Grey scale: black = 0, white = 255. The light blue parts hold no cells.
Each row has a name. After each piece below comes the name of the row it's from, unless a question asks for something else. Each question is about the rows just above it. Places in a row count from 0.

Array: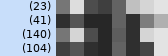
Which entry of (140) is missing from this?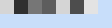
[39]
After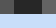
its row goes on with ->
[ 47 125 176]
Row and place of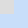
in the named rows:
(23), 1
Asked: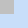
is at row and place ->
(23), 5
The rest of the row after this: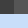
[ 47  39  99  47  69 227]

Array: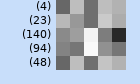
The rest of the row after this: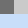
[172]
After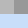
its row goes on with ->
[111 202 172]
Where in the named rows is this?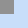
(94), 3
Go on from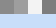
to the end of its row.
[40]
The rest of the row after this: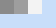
[125  40]
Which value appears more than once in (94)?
[118]

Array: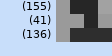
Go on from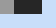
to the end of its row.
[162]
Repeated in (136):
[46]
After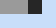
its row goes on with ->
[154]
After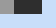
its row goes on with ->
[46]
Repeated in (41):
[154]
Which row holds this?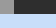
(136)
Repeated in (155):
[38]

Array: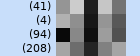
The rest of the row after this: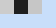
[115]
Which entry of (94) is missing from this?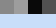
[15]
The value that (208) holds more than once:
[165]
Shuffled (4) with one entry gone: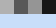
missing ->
[143]
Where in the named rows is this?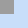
(94), 3

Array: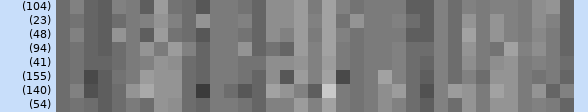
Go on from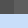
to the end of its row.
[109 148 169 148 148 109  59 123 109  87 101 162 148 129  94 201 123 115
 123 142 156 109  81 129 156 148 123 162 148 123 148 101 129]
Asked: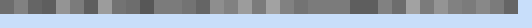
(48)
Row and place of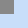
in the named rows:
(48), 34

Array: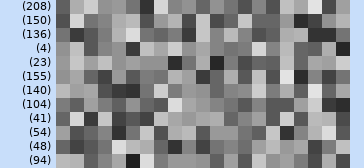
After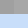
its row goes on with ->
[ 81  59  51 116 205 124 153 146 102 132 140 205 124 174  96 227 102 167]
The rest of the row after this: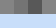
[ 88  88 160 205  59  45]
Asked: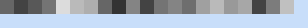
(48)
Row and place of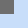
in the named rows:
(48), 13
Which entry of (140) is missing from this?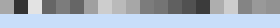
[140]

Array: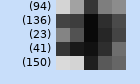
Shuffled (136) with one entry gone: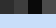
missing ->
[68]
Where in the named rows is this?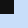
(41), 2
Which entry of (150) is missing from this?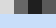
[212]
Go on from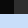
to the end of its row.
[74]
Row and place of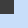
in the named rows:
(136), 1

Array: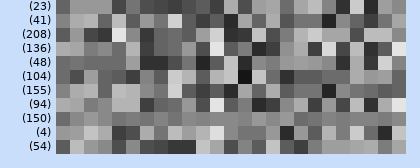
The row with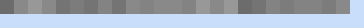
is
(150)
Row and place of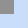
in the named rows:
(136), 16
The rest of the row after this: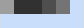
[ 37  92 195  43 137 124 152 158 152 137  49 172  56 209 131]
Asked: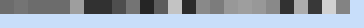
(48)
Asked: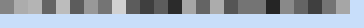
(41)
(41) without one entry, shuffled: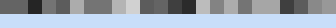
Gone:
[85]

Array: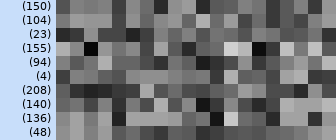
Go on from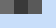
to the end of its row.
[ 70 128 155]
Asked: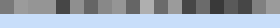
(104)
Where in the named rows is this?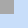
(208), 6

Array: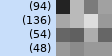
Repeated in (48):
[153]
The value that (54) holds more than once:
[102]
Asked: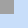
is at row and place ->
(94), 3
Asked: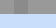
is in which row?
(48)

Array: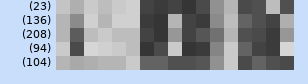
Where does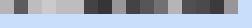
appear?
(208)
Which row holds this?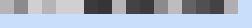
(136)
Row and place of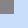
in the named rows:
(94), 11
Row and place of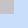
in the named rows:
(23), 0
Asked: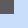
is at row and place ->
(208), 1
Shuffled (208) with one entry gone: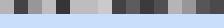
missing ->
[113]

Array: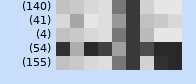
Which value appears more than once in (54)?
[41]
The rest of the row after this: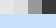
[193 201 216]
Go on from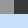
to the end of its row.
[193 201 216]

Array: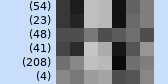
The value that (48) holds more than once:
[78]
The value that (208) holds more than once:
[112]
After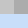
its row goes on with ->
[ 23  85 150]
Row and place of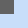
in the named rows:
(54), 5

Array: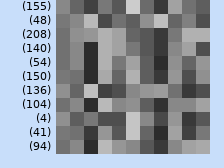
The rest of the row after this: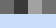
[94]
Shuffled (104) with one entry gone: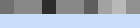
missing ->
[50]
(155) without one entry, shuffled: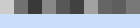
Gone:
[107]
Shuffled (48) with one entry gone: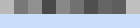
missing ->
[128]
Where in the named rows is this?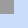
(136), 7

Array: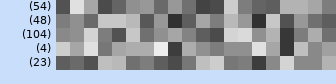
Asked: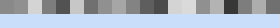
(104)
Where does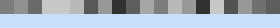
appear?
(48)
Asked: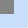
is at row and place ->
(104), 9
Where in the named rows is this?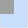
(4), 19
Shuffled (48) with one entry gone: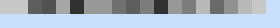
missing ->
[88]

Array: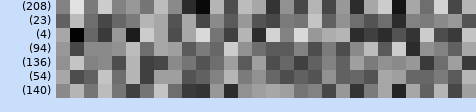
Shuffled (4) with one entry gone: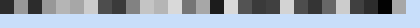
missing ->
[173]
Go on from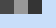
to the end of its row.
[123 167  36 167  97 181  71 159]
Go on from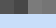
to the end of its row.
[196  97 145 110  83 110  44 130 123 138 152  83]

